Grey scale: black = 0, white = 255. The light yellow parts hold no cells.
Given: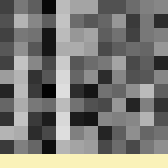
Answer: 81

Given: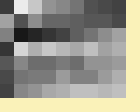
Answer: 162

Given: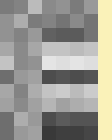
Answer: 146

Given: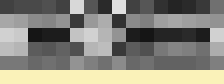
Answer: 167

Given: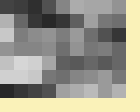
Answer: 178
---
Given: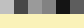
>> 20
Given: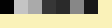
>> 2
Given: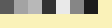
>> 28
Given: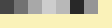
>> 40
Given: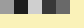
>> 29
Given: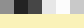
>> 35
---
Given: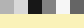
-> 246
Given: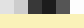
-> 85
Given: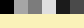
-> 27
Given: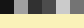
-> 203
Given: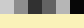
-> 182
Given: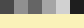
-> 209
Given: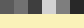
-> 126
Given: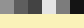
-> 124
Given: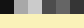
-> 101
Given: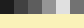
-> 224
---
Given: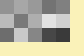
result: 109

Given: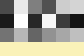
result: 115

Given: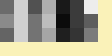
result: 100

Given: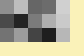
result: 115

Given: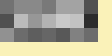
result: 145

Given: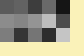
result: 125
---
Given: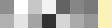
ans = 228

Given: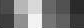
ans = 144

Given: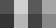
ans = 182

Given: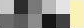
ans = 93

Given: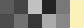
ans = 113

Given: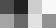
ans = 106

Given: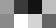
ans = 255

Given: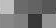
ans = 128

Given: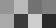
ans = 59

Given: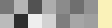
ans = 46
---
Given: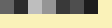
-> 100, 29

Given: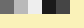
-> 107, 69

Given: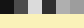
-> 19, 157

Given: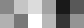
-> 135, 148

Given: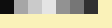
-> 13, 48

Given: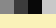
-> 136, 200

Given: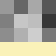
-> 153, 120
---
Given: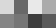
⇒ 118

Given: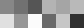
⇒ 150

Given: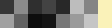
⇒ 98

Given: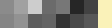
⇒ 146

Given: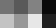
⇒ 151

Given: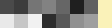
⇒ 198

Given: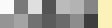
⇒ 164

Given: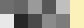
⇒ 39
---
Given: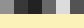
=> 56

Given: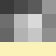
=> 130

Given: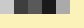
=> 202

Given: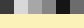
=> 216

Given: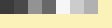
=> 147

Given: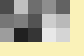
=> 157

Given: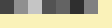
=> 197
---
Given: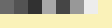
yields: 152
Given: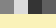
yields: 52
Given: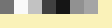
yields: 145
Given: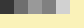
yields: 128
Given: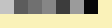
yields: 155
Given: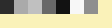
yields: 247
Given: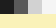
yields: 210
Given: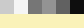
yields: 97
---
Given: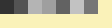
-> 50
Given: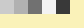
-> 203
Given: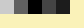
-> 203
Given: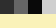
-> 46
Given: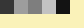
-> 54
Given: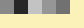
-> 136
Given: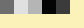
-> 110
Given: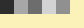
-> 45
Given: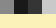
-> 136
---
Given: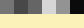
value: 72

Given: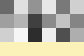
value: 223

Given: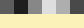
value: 30

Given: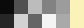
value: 80

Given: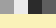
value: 235

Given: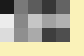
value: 121
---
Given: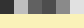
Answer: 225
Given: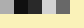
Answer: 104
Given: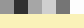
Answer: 253
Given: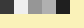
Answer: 31
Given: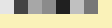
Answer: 119
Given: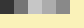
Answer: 137
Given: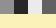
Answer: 98
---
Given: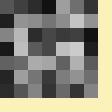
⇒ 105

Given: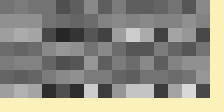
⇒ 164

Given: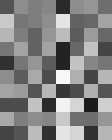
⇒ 213

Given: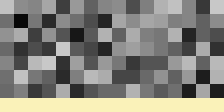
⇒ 29

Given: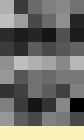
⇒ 128

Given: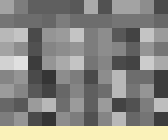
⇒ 103

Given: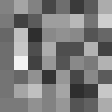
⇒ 84

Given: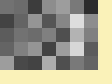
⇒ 79

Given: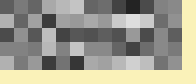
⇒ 190
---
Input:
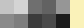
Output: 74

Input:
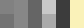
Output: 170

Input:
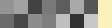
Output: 50

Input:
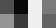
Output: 239

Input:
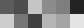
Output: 165

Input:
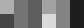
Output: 131

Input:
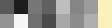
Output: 141
